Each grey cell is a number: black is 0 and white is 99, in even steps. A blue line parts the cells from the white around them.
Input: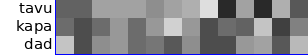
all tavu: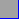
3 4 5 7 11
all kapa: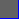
11
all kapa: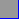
4 6 8
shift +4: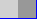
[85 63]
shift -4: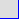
[82]

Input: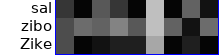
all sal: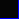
2 5 7
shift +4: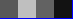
[38 78 42 11]
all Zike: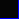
2 7 9

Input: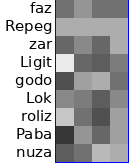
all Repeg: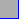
1 2 3 4
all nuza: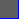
1
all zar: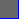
1 3
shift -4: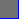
[40]
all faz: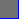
1 3 4
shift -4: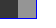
[17 54]

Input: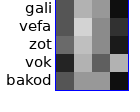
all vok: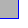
2 4
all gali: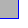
2
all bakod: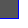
1

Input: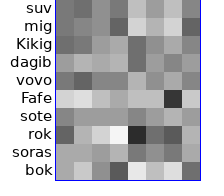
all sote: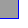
2 3 4 6 8
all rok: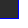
5
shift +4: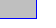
[78 78]

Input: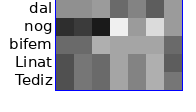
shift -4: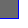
[37]
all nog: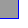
5 7
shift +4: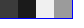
[27 14 97 64]
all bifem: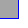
4 5 6
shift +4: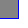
[55]
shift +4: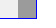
[97 64]
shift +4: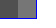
[35 50]

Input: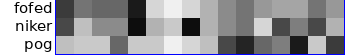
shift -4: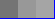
[41 55 60]
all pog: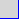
8
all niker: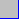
2
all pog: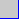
2 3 5 6 15

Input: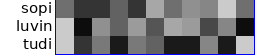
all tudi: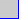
1 11
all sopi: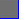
1 7 11
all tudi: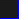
4 7 8 10
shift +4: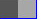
[37 69]

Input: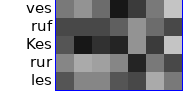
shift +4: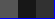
[37 13 23]
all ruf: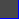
1 2 3 7
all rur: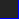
5
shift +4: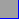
[66]

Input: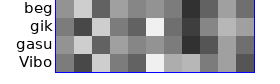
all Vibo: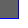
5
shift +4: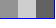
[61 84 42]

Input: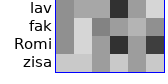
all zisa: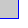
1 2 4 6
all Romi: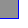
1
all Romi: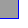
3 5
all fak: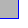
5
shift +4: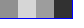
[60 87 65 23]
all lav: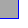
2 3
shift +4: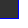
[23]

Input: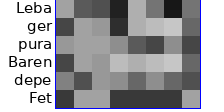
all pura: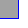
2 3
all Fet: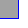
2 3 8

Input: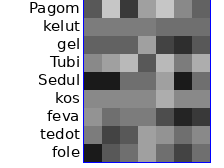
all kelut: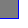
1 2 3 4
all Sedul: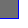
3 4 7
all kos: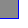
1 2 3 4 6 7
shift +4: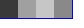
[26 66 81 57]
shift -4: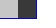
[73 18]
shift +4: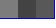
[52 30 38]

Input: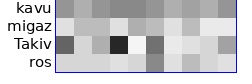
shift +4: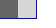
[43 87]
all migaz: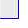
9 10
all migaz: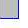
2 3 6 8
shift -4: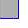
[64]
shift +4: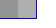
[62 72]
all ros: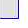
4 7 10

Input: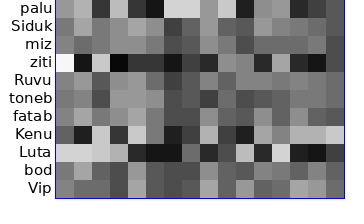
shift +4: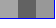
[68 42 63]
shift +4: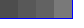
[34 38 42 51]
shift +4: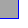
[68]
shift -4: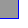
[55]

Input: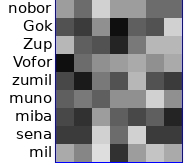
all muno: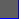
1 3
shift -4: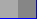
[62 48]
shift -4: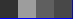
[15 57 33 24]
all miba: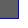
4 6
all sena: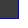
1 2 6 7
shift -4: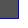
[28]
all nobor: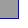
1 4 5

